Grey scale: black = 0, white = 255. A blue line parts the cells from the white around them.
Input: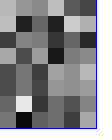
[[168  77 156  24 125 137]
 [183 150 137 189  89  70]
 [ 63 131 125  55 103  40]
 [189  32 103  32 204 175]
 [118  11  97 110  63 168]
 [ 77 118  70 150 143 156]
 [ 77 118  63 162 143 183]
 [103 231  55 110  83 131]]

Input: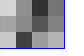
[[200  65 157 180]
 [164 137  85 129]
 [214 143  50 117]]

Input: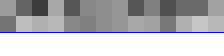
[[115 190 176 183 136 128 142 149 168 162 121 176 197 183]
 [155 100  60 168  87 136 142 149  87 128  81 108 108 162]]

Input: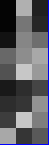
[[104 141 168]
 [ 82 199 153]
 [ 45  53 147]
 [ 61 199 126]
 [ 18 134 110]
 [168  53  89]
 [ 25  45  69]
 [  4 118  38]
 [  4 176  32]]

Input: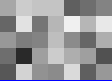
[[167 204 196 196  95 110 131]
 [110  41 159 204 174 159  81]
 [ 87 211 146 139 218  95 152]
 [152 125 131 190 139 102 174]
 [102 226 117 182 240 182 232]]

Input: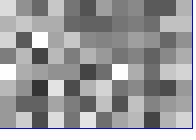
[[212  90 254 165 199 137 131 137 159 145 104 145]
 [179 199 173 173 104  98  98 117 125 110 193 193]
 [254 173 159 145 145  68 110 254 173 110 199 212]
 [220 145 104 199 117  83 159 125 137  90  90 179]
 [153  98  98 165 125  90 193  83 193 131 153 165]
 [153 205  76 220 117 227 110 165 185  68 179 212]
 [125 185  68 185 125 179 153 117 131  98 137 173]
 [185 145  52 227  76 179 212 117 137  90  76 153]]

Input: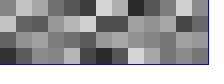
[[133 194 167 111  85  62 213 175  42  85 125 207 140]
 [ 98 146 160 125 111  91 153 167 146 133 118 160 153]
 [ 50  91 140 133 181  69  42  85 213 167 118 140 118]
 [194  98  91 153 181 207  77  77 160 146 167  69 104]]

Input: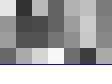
[[104 171 212 246 110  62 171]
 [231  50 185  98 178 191 123]
 [157  82  82 116 143 199 136]
 [149  69  75  98 157 205 130]]
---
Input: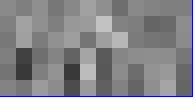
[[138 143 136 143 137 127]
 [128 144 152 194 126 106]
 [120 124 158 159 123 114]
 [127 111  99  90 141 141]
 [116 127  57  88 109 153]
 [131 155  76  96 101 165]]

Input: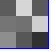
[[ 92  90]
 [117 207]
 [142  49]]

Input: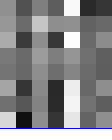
[[144 127 249  54]
 [151 197 144 105]
 [171 142 253 140]
 [121 156 149  95]
 [116 142 133  94]
 [165 137 237 142]
 [112 131 244  94]
 [215 142 230 143]]

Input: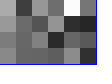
[[171 151 251]
 [153  84  46]
 [124 129 102]
 [137 101 140]]

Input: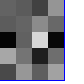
[[ 99  65]
 [ 92 139]
 [  5 215]
 [167  30]
 [ 73  94]]

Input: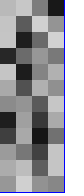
[[185 125]
 [196 208]
 [197 106]
 [ 39 151]
 [197 132]
 [169 176]
 [139  90]
 [ 30  56]
 [ 63  21]
 [155  65]
 [172  94]
 [151 146]]

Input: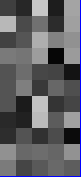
[[ 63 199 164]
 [184 113 160]
 [ 66 174 145]
 [122 157 155]
 [ 83  71  19]
 [ 84  57  79]
 [ 84 194  69]
 [ 41 187 161]
 [ 45  49  11]
 [145 109 146]
 [123  89  93]]
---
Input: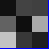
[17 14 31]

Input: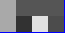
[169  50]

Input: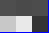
[ 78 233]

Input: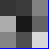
[ 53  24 216]

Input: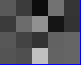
[ 89 108  51  99]

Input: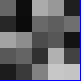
[102  11  76 177 196]

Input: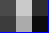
[ 74 171]

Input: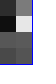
[ 45 231]

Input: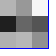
[180 102 144]
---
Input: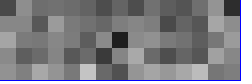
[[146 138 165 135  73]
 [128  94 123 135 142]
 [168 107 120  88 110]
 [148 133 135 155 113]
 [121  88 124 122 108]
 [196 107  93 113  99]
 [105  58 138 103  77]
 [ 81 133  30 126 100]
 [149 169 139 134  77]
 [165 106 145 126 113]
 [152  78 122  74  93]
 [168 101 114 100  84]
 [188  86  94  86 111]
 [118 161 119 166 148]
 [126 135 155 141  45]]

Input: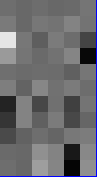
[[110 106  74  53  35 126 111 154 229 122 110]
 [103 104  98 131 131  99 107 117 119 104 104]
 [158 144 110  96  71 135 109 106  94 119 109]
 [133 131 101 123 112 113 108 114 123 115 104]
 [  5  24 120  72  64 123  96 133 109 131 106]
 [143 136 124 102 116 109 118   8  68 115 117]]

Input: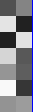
[[147 249 149 213  32 228  81]
 [156  54  94  88 226  33 132]]

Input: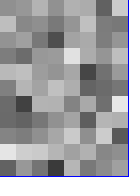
[[ 98 229 132 106 107 128 185 125 147 190 144]
 [152 206 125  99  65 181 191 108 160 136 151]
 [116 202 144 119 179 163 157 152 120 143 179]
 [ 58 181 167 145 178 192 148 155  78 121 145]
 [182 161 202 164 131 174 167 225 163 149 177]
 [121 177 143  94 169 100  70 172 170 192 172]
 [140 135 204 181 111 107 113 149 125 124  97]
 [160 143  89 176 231 118 154 190 149 120 203]]

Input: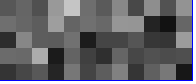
[[ 52 107  45 111  87]
 [ 71 105 135 102 101]
 [ 88 172  93  93  80]
 [ 37  27  92 158 153]
 [119  99 113 100 197]
 [ 68  64  28 112 110]
 [ 93  47  69 104  90]
 [129 101  69 150 136]
 [ 53  71  85 149  72]
 [ 96  81  55  35 142]
 [120  76  53  18  82]
 [ 23  79 156 102 147]]

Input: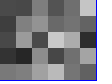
[[121  51  72  62  74]
 [127  38 155 128  72]
 [161 141  74 147 126]
 [186  71 201 105  83]
 [117 112 172 115 111]
 [ 97 164  45  99 197]]

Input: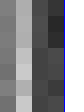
[[113 127 113 120 124 121 127]
 [201 176 202 193 175 177 174]
 [ 67  71  67  67  75  77  73]
 [ 73  59  71  74  45  40  53]]

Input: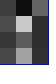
[[ 72  55  75  62]
 [161  92 201  13]
 [ 50  45  45 100]]
